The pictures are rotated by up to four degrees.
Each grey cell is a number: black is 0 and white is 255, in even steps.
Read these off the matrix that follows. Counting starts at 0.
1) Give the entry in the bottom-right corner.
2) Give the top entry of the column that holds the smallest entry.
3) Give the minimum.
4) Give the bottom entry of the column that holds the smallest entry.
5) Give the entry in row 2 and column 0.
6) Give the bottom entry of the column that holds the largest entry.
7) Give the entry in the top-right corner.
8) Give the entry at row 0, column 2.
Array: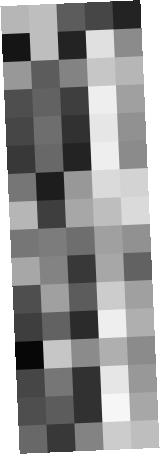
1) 190
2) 182
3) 7
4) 104
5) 152
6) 204
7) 35
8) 92

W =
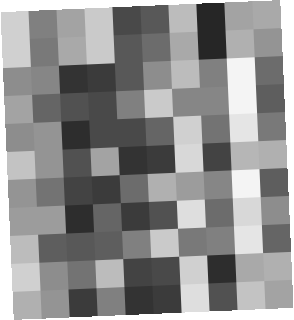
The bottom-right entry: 163
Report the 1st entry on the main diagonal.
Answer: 208
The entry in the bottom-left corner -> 176
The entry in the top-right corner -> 169
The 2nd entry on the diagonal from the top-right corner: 176
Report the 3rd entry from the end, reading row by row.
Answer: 81
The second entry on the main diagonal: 121
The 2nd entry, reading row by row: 128
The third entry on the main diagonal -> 51
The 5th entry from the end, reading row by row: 59
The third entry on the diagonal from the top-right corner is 128
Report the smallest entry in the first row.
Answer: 38
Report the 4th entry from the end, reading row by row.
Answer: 222
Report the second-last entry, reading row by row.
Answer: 195

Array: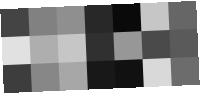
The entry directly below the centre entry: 24
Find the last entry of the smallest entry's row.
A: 102
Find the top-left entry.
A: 68
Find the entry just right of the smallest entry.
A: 198
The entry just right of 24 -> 17
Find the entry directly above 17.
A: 151

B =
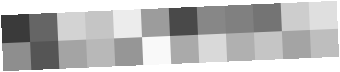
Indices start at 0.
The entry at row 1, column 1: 85
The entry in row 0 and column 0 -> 58
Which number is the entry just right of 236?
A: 156
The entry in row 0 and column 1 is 101
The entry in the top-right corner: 223
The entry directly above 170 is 73
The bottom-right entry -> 190

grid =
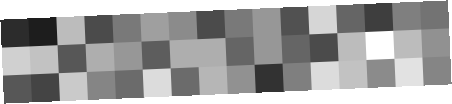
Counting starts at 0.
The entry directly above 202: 87
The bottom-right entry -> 133
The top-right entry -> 115
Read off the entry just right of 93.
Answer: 174
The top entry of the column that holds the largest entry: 62
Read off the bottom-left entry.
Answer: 87
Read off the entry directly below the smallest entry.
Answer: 194
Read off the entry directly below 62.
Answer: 255
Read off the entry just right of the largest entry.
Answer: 188
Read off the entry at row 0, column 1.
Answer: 29
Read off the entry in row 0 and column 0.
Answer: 44

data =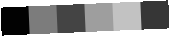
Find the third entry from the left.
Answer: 68
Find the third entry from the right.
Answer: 158
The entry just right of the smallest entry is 124

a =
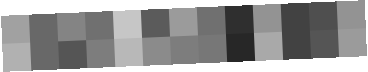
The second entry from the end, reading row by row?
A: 85
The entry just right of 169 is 66
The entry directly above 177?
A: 161
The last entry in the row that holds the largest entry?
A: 147
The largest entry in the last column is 155
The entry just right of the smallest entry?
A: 169
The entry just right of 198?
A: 91
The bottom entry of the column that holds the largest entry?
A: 184

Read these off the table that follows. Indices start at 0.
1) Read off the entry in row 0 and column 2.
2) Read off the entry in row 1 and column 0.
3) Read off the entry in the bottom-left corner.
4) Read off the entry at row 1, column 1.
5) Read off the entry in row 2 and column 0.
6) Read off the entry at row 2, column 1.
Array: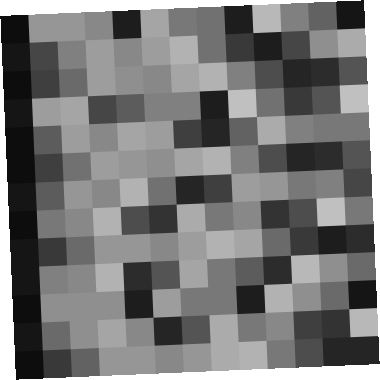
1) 150
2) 21
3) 13
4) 70
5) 13
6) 63

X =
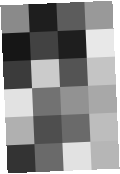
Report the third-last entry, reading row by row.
106
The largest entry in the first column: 226
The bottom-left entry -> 51
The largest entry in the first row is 153
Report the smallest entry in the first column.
22
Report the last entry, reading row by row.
182
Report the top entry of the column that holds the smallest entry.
138

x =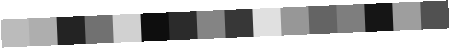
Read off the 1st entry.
187
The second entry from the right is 158
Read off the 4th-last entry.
126
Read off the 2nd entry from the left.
174
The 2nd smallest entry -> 21

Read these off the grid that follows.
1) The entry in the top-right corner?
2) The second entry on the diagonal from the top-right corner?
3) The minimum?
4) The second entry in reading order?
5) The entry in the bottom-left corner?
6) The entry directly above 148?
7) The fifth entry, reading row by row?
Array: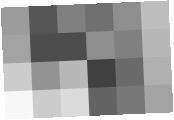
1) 190
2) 128
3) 64
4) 85
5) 247
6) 77
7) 142

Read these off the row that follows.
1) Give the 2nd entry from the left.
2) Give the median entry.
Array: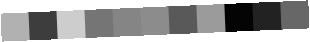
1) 61
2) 117

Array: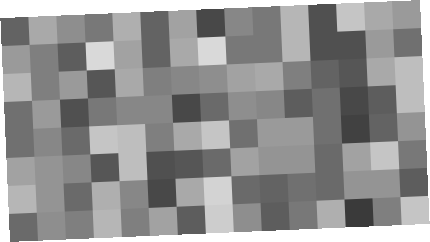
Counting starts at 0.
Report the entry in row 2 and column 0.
182
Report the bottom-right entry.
197
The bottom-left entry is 106
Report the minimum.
58
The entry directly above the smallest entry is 148
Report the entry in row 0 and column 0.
99
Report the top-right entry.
154
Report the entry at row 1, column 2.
93
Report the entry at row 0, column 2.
142
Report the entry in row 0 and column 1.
169
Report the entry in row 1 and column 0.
154
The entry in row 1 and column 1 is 127
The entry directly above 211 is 106
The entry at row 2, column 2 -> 154
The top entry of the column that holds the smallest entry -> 197

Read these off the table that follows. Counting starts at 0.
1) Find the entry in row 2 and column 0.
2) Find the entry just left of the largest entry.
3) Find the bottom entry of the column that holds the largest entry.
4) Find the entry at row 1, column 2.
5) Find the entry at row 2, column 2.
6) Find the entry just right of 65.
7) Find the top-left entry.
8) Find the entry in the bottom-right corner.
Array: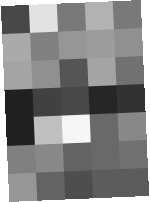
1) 164
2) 192
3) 78
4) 150
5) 85
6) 72
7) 72
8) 92

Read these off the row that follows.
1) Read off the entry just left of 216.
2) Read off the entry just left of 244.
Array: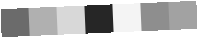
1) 176
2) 38

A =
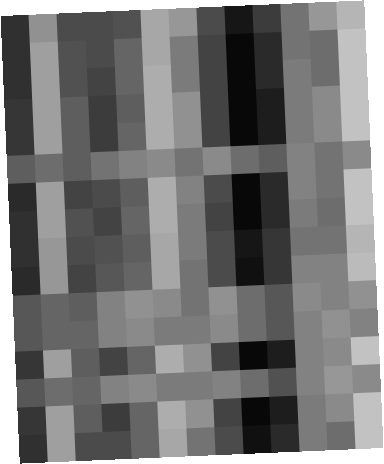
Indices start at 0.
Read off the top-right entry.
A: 181
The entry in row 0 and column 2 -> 75
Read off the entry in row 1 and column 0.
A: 48
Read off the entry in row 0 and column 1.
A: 145
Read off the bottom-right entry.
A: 194
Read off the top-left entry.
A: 48
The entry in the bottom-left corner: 48
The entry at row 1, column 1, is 159
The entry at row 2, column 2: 81
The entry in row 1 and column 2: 81
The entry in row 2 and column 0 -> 48
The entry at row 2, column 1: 159
